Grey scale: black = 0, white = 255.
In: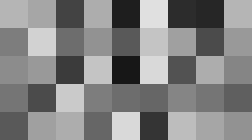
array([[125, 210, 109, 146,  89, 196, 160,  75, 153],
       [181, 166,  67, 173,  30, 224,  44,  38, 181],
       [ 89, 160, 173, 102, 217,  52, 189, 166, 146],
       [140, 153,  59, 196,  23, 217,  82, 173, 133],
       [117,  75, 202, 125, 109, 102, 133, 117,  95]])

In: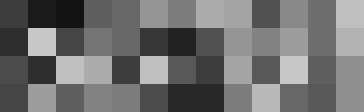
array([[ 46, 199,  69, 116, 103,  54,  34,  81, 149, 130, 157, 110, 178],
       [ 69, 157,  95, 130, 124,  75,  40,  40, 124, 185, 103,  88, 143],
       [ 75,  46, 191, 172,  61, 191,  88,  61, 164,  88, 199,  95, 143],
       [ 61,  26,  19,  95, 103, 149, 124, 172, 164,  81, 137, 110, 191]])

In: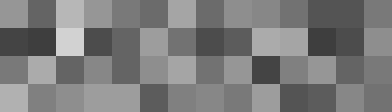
array([[121, 171, 100, 135, 100, 142, 165, 114, 150,  68, 128, 150, 100,
        121],
       [177, 128, 142, 157, 157,  92, 128, 135, 121, 157,  84,  92, 135,
        114],
       [150, 100, 183, 150, 121, 107, 165, 107, 142, 135, 114,  84,  84,
        121],
       [ 68,  62, 210,  76, 100, 157, 114,  76,  92, 171, 165,  62,  76,
        142]])

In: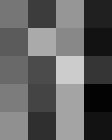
array([[ 91, 170, 136,  18],
       [105,  75, 204,  53],
       [124,  68, 164,   3],
       [118,  60, 150,  32],
       [144,  47, 164,  18]])

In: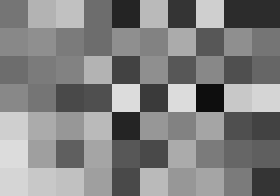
array([[213, 200, 193, 159,  73, 186, 151, 165, 123,  52],
       [117, 179, 193, 109,  36, 186,  52, 207,  44,  44],
       [207, 171, 151, 186,  36, 151, 130, 165,  79,  66],
       [220, 159,  95, 165,  87,  73, 171, 123, 102,  95],
       [136, 143, 123, 109, 143, 130, 171,  87, 143, 117],
       [109, 123, 130, 179,  66, 143,  87, 136,  79, 102],
       [136, 117,  73,  79, 220,  58, 220,  14, 200, 213]])

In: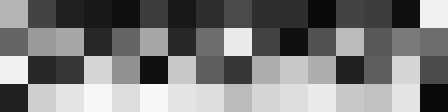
array([[ 32, 207, 228, 248, 222, 248, 228, 222, 187, 214, 222, 235, 201,
        193, 228,   9],
       [101, 153, 167,  39, 101, 167,  39, 109, 235,  67,  16,  81, 187,
         88, 122, 109],
       [181,  67,  32,  24,  16,  61,  24,  46,  74,  46,  46,   9,  67,
         61,  16, 241],
       [241,  39,  54, 214, 145,  16, 201,  94,  54, 173, 201, 173,  32,
         94, 214,  74]])

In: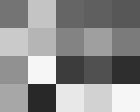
array([[145, 246,  60,  80,  46],
       [116, 196, 101,  95,  87],
       [202, 181, 131, 159, 123],
       [167,  40, 232, 210, 246]])
